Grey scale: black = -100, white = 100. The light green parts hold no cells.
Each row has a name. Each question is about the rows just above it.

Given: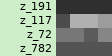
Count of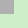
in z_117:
2
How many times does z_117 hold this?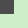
1
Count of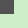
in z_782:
4
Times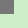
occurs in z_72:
2
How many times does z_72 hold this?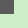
1
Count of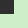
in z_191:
4

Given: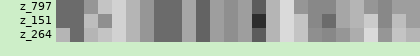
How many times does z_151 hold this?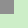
2
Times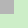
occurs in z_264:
5
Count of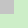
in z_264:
3
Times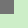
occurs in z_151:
0
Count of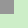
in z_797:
4

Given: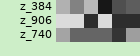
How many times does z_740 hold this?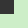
1
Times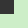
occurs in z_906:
0

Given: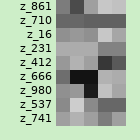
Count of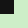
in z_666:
2
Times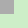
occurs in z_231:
3
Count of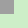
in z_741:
3
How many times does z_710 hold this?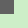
3
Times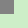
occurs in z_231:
2
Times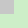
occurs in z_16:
1
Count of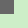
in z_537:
2

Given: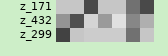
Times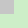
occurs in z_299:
2
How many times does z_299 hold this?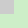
3
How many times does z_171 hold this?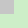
4
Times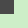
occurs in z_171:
2

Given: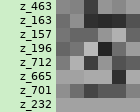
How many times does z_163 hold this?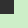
2
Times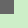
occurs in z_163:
0
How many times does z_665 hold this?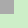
3
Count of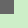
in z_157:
3
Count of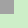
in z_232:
6
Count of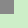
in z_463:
2
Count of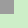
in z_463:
1

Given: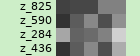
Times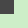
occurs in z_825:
2
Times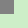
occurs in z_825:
2

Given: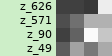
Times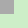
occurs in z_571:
0
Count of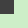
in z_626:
2

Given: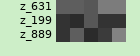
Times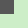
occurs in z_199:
1
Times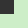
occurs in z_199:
3
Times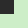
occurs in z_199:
1
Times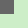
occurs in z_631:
0
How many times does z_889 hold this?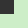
1

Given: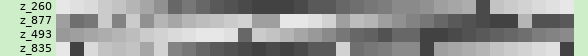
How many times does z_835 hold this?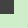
5
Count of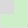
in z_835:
2
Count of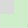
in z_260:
2
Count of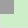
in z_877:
5
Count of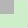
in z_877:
4
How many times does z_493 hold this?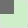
1

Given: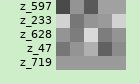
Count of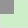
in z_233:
1
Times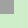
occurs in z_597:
2
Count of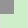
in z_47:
1
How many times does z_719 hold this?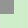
0
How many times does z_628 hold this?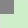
0
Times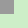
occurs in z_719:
5
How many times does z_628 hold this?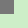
0

